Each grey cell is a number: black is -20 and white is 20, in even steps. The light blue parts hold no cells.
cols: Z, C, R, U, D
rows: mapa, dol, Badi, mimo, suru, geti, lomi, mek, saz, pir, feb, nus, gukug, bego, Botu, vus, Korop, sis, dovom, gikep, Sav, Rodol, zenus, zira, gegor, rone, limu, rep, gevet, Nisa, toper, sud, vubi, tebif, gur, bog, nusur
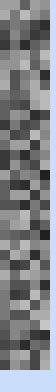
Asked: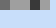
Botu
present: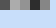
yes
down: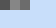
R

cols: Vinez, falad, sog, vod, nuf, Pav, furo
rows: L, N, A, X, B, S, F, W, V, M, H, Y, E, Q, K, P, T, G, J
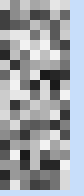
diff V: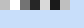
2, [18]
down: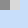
falad
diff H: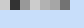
3, [2]
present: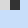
no
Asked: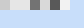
M
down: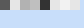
falad

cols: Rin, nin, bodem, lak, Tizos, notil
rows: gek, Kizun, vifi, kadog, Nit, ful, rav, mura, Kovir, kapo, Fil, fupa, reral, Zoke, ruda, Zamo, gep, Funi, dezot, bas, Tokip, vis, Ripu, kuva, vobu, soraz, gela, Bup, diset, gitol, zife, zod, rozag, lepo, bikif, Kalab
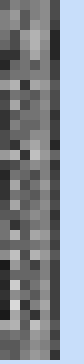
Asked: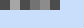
Fil
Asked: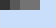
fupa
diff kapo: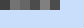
4, [-6]
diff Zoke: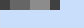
1, [-8]
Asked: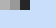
kadog

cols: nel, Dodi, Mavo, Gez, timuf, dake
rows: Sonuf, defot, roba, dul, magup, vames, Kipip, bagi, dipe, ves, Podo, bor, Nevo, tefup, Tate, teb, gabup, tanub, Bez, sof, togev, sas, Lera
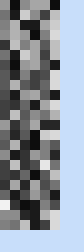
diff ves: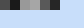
6, [-16]
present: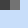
no
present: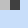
no
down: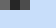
Mavo

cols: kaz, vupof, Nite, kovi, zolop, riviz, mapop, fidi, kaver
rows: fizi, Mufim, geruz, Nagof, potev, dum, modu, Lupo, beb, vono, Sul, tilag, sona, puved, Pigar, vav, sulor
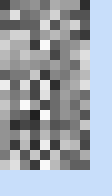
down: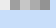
kaz
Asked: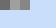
vono
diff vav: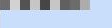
1, [-1]

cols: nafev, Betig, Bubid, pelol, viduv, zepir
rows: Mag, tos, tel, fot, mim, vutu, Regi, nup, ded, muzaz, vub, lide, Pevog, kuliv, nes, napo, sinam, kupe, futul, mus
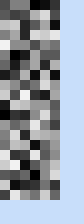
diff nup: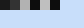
2, [-10]
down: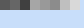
zepir
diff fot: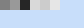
2, [6]
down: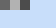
Bubid

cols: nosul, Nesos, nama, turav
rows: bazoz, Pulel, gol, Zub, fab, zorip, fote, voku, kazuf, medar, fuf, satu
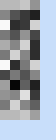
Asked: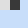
medar
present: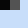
no
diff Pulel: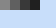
2, [-7]
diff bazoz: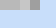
4, [3]
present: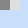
yes
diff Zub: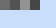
1, [-1]
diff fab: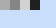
4, [-13]

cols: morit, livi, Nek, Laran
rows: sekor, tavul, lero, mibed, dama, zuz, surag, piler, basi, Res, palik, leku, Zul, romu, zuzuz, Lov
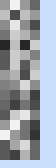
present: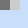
yes
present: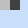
no
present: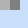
yes
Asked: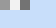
Zul

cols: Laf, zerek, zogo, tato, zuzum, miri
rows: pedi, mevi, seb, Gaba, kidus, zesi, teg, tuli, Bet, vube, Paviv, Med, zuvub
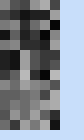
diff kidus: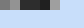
2, [1]
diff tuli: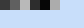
6, [9]

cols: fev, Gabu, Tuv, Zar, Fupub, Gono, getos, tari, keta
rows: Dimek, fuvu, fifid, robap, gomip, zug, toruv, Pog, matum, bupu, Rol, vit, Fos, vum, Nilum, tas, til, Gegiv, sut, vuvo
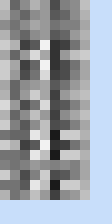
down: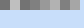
tari
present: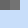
no
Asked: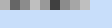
vit
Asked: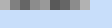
fuvu
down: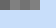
Gabu
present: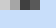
no

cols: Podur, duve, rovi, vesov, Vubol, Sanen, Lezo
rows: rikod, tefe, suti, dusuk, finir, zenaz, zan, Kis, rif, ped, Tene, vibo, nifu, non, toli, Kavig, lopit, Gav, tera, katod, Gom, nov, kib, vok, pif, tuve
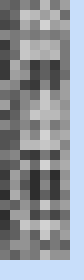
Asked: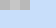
toli
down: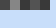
Podur
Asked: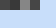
rif

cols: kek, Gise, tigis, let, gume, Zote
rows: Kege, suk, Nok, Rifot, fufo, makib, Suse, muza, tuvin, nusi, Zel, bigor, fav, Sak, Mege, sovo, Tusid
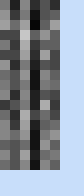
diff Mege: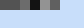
1, [-5]
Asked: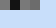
tuvin
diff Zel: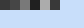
2, [-7]
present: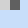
no

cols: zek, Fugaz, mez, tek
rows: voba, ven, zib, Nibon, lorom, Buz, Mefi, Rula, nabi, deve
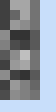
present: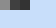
yes
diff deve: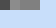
4, [-2]
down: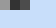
Fugaz
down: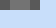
tek
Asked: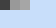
Mefi
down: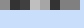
mez

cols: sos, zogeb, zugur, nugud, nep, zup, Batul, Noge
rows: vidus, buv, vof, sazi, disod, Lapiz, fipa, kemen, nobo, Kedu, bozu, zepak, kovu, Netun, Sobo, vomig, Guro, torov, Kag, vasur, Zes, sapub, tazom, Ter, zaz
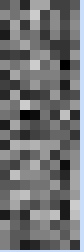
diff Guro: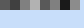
7, [-18]
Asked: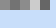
fipa
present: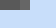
yes
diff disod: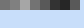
7, [-12]
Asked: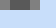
Ter

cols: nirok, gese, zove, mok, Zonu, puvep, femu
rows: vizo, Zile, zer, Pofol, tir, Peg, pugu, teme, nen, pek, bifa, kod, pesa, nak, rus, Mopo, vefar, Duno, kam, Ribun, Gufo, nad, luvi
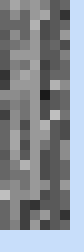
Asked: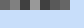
luvi
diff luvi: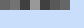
2, [0]
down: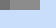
gese
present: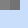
yes
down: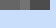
femu
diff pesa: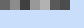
3, [-8]
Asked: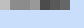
Ribun

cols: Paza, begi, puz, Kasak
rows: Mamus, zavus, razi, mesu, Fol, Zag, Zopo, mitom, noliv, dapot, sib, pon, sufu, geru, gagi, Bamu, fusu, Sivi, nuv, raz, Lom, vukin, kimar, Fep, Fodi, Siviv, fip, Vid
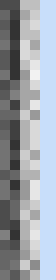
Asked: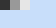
nuv
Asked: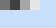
sib

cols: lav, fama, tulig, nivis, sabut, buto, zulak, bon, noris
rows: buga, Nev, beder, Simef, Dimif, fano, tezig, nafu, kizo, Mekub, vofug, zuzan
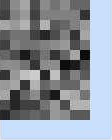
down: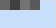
sabut
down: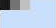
tulig
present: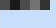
yes
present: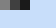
no
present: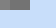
yes
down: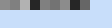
sabut

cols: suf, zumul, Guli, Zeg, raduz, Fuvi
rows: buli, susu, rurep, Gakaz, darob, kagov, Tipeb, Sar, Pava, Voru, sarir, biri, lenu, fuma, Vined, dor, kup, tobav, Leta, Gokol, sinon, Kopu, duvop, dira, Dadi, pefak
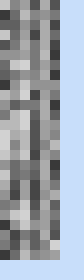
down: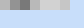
suf
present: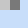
no

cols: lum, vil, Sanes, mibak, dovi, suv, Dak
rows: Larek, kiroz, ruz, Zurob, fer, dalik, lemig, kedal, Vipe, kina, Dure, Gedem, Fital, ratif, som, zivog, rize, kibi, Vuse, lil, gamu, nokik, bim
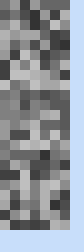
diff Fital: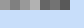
6, [-4]
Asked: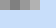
Fital
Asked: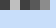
kibi

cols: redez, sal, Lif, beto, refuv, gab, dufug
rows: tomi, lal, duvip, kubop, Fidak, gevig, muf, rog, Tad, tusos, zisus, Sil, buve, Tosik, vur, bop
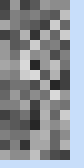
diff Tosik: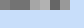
7, [2]
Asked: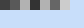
kubop
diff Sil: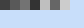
5, [8]

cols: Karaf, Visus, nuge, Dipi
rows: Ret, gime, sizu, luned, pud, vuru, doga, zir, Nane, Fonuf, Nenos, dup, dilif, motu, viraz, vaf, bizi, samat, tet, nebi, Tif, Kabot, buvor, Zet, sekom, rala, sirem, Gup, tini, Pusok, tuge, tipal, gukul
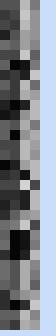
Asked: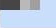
viraz
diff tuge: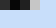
3, [-13]
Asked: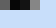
Zet

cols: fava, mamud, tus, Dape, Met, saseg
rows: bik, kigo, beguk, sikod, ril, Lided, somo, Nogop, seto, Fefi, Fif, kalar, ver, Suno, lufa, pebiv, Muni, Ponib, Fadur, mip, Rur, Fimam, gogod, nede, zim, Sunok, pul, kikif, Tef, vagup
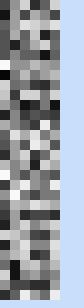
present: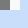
no
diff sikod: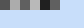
4, [11]
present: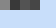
yes
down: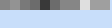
mamud
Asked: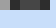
Fimam

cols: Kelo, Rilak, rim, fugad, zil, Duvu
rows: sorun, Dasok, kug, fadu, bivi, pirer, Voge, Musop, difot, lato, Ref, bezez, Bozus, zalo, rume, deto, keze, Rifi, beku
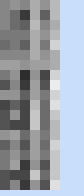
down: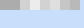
Duvu
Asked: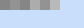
sorun
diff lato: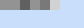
4, [5]
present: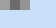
no
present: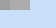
no
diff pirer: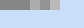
6, [7]
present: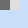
yes

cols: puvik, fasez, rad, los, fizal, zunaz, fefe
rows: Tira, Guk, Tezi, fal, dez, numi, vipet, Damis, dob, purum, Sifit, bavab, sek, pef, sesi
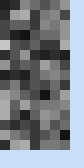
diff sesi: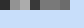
2, [5]
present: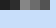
yes
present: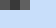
no
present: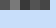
yes

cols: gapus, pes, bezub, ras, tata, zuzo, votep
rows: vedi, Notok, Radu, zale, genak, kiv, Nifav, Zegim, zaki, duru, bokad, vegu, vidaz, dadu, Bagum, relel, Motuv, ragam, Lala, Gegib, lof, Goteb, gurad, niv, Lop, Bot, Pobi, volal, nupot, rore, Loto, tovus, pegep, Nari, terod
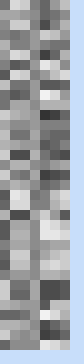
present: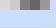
yes
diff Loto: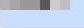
6, [10]
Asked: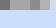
bokad

